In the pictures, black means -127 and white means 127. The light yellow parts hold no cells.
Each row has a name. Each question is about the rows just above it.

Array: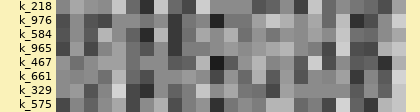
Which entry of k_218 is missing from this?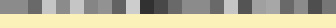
[-62]
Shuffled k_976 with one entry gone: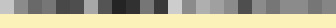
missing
[61]

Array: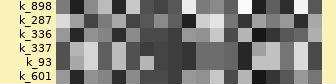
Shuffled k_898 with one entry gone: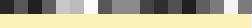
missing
[107]
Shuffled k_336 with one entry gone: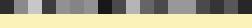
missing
[47]

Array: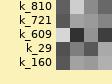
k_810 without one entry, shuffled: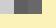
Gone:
[11]
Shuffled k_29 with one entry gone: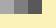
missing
[-46]

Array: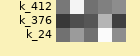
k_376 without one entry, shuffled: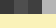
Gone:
[-41]
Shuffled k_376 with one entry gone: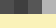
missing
[-71]
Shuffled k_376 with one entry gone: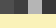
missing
[-41]

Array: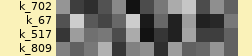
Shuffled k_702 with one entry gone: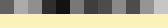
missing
[-45]
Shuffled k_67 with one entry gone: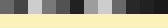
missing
[-38]
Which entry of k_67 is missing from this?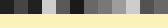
[-87]
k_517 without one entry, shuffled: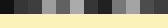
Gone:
[-15]

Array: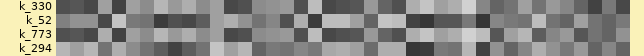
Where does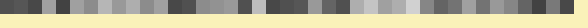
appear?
k_330
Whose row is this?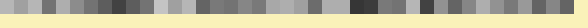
k_294

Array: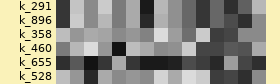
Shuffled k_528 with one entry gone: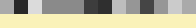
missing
[83]
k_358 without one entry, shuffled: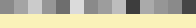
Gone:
[2]
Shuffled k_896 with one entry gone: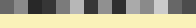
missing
[48]
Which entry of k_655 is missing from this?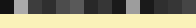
[-94]
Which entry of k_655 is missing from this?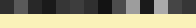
[-94]
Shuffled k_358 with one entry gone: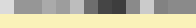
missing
[36]
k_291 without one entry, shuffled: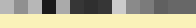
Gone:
[68]

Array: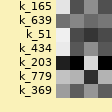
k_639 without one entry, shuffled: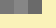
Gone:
[-14]
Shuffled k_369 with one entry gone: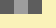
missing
[22]

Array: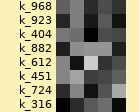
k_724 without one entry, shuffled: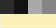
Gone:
[-44]
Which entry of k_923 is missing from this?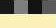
[-90]
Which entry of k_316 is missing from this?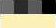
[-117]
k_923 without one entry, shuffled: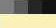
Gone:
[-103]

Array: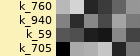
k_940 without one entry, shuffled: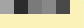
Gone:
[2]
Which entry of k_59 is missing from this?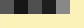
[-60]
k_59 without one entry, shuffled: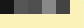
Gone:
[-97]

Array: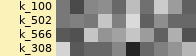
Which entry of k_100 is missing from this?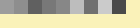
[-23]
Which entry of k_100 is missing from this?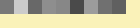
[61]
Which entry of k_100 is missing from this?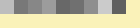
[-53]
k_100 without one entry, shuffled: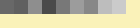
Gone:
[-15]
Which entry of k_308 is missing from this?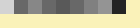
[54]

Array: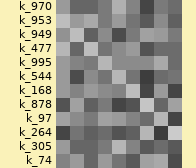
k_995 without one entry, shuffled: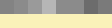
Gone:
[41]
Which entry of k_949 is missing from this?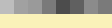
[18]
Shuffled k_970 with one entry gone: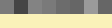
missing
[48]

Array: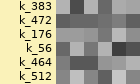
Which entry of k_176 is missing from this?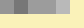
[14]
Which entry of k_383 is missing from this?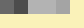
[43]
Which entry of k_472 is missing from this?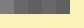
[-15]

